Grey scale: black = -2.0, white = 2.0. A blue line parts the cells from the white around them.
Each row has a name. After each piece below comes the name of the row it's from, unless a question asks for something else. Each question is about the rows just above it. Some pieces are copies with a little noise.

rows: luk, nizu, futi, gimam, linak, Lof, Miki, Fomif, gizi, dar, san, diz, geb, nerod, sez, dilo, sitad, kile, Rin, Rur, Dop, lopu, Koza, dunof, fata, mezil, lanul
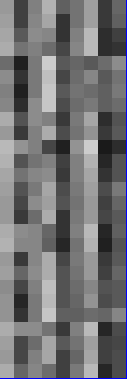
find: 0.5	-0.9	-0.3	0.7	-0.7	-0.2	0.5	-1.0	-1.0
fata
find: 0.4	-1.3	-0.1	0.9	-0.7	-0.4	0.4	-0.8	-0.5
lopu
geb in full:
0.6	-0.2	0.1	0.2	-1.1	0.0	0.6	-1.2	-0.7
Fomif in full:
0.1	-1.3	0.2	1.1	-0.8	-0.3	-0.1	-0.5	-0.3
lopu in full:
0.3	-1.4	-0.1	0.9	-0.7	-0.4	0.3	-0.8	-0.6
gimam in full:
0.7	-0.2	0.0	-0.3	-0.9	0.1	0.9	-1.3	-1.2

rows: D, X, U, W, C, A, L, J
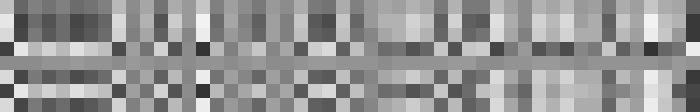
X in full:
1.6	-1.0	-0.3	-0.7	-0.3	-0.9	-0.7	-0.4	1.4	0.1	0.8	-0.7	1.2	0.4	1.8	-0.3	0.6	0.0	-0.5	0.5	0.0	1.1	-0.6	-0.8	1.1	-0.4	0.4	0.8	0.8	1.3	1.0	-0.5	1.3	-0.5	-0.6	1.5	0.7	0.2	1.3	0.9	1.4	0.5	0.7	-0.5	1.1	0.6	1.8	1.0	0.8	-1.1
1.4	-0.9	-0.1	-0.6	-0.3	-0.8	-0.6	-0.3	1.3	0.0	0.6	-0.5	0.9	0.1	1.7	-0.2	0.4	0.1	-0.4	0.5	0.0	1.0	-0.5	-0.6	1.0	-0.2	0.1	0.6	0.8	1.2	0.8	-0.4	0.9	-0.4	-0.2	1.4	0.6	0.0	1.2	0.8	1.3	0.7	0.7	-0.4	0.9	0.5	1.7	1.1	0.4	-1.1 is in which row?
U
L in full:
-1.0	1.6	0.9	1.3	0.9	1.5	1.2	1.0	-0.8	0.5	-0.2	1.3	-0.7	0.2	-1.2	0.9	0.0	0.6	1.1	0.1	0.6	-0.6	1.2	1.4	-0.5	1.0	0.2	-0.3	-0.2	-0.7	-0.4	1.1	-0.7	-0.3	1.0	1.2	0.1	-0.4	1.1	0.5	1.0	0.9	0.8	-0.1	0.1	0.4	1.5	1.2	-0.6	-0.9
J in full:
1.4	-0.9	-0.1	-0.6	-0.3	-0.8	-0.6	-0.3	1.3	0.0	0.6	-0.5	0.9	0.1	1.7	-0.2	0.4	0.1	-0.4	0.5	0.0	1.0	-0.5	-0.6	1.0	-0.2	0.1	0.6	0.8	1.2	0.8	-0.4	0.9	-0.5	-0.2	1.4	0.6	-0.1	1.2	0.8	1.3	0.7	0.7	-0.4	0.9	0.5	1.7	1.1	0.4	-1.0

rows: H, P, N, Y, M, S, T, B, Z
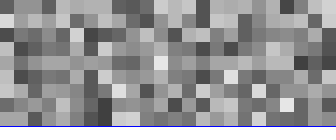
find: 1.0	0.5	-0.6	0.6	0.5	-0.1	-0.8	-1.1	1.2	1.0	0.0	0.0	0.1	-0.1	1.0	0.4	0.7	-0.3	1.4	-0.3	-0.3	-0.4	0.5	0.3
Z
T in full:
1.1	0.7	-0.4	0.5	0.4	0.1	-0.6	-0.1	1.5	0.6	-0.7	0.3	0.8	-0.3	1.2	0.5	0.0	-0.4	1.4	-0.4	0.3	0.3	0.7	0.3
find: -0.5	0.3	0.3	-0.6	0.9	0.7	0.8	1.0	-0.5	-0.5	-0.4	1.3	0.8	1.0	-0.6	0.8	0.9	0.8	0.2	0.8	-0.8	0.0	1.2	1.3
H
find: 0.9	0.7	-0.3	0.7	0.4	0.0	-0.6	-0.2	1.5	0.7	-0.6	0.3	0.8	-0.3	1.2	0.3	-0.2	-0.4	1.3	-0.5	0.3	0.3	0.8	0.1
T
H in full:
-0.5	0.3	0.3	-0.5	0.9	0.7	0.8	0.8	-0.5	-0.6	-0.3	1.2	0.9	1.1	-0.7	0.8	0.7	0.8	0.3	0.8	-0.9	0.0	1.0	1.3

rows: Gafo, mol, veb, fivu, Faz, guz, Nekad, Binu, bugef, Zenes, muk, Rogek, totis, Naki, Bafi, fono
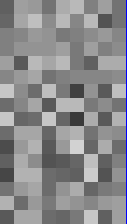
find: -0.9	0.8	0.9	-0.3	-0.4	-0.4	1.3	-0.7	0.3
totis
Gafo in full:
-0.5	0.5	0.4	-0.2	0.7	0.9	0.0	0.5	-0.2

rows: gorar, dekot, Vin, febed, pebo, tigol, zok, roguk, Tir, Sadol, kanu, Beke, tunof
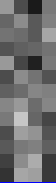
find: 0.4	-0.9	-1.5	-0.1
pebo
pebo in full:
0.4	-0.9	-1.5	-0.1
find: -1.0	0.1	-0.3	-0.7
tigol
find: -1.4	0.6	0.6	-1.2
tunof
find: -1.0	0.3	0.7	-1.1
Beke

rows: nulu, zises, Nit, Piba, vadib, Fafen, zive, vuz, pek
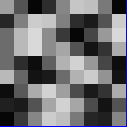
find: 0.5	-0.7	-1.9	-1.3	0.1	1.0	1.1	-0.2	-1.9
nulu
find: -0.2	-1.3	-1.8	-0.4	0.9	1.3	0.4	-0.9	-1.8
vadib

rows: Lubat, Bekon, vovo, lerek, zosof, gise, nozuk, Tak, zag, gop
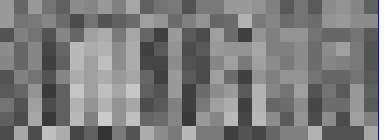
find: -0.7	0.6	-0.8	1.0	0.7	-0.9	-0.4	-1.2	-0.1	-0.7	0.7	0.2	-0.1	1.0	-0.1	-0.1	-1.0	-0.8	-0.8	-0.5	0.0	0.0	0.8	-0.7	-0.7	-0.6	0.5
gop
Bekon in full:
0.4	-0.2	-0.1	0.1	-0.3	-0.8	-0.2	-0.7	-0.5	-0.3	0.5	0.3	-0.3	0.0	0.3	-0.4	-0.3	0.8	-0.1	0.1	-0.3	-0.2	-0.3	0.3	0.4	0.2	0.2
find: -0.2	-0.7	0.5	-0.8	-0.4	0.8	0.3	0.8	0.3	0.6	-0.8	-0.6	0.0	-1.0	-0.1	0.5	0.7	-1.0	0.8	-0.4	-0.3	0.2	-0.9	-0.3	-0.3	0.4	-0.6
Tak
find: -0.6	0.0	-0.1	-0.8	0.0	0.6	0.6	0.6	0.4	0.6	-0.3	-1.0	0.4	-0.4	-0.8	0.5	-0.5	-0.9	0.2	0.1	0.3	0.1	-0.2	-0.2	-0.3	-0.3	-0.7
gise
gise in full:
-0.7	0.0	-0.2	-0.7	0.1	0.7	0.5	0.7	0.4	0.6	-0.4	-1.0	0.4	-0.6	-0.8	0.5	-0.3	-1.0	0.3	0.0	0.3	0.3	-0.2	-0.4	-0.4	-0.2	-0.6

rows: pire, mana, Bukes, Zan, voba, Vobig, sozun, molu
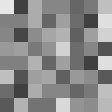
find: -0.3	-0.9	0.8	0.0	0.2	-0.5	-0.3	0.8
sozun
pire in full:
1.6	-1.0	0.7	0.1	0.1	-0.4	-0.1	1.0
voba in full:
0.0	0.0	0.8	-0.4	0.5	-0.3	-1.0	1.5
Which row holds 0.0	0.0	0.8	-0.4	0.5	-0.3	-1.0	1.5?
voba

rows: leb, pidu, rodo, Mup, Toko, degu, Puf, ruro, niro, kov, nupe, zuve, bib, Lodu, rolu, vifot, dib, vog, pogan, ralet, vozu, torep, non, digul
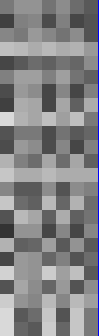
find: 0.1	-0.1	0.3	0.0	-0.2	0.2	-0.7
rodo
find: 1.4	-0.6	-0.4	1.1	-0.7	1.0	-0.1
non
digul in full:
1.4	-0.4	-0.6	1.2	-0.4	1.1	-0.1

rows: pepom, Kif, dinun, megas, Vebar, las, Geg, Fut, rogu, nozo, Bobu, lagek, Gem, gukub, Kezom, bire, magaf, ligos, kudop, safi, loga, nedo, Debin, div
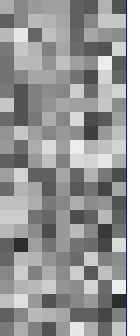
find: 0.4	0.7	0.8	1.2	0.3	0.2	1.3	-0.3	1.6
loga
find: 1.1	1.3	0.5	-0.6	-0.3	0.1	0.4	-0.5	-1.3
nedo

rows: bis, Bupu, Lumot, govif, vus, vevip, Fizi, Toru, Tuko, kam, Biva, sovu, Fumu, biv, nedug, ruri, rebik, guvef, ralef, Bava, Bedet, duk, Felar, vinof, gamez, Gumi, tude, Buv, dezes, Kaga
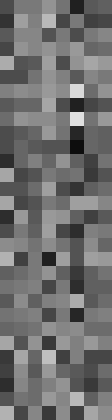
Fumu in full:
0.6	-0.9	-0.7	-0.1	-0.3	-0.2	-1.1	-0.7
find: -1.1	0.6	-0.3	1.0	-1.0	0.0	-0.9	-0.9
Gumi
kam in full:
-0.8	-0.6	-0.4	0.4	-0.2	-1.4	-0.4	-0.5
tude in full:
-1.0	0.2	-0.6	0.4	-0.4	-0.6	-0.8	-0.3
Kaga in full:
0.8	-0.9	0.1	-1.1	0.2	-1.0	0.6	0.2
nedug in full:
0.6	-0.9	-0.7	-0.1	-0.3	0.5	0.5	0.1

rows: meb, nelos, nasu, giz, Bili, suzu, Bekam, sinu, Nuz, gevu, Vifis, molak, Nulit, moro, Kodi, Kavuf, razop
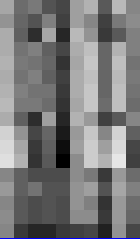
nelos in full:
0.3	-0.4	-0.7	0.0	-1.0	0.5	0.1	-1.0	-0.1	0.2
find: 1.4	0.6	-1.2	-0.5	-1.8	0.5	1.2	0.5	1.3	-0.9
Vifis
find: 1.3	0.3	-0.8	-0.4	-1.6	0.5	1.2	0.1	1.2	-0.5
gevu
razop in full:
0.1	-1.1	-1.4	-1.4	-1.1	-1.0	-0.9	-1.5	0.3	-0.9

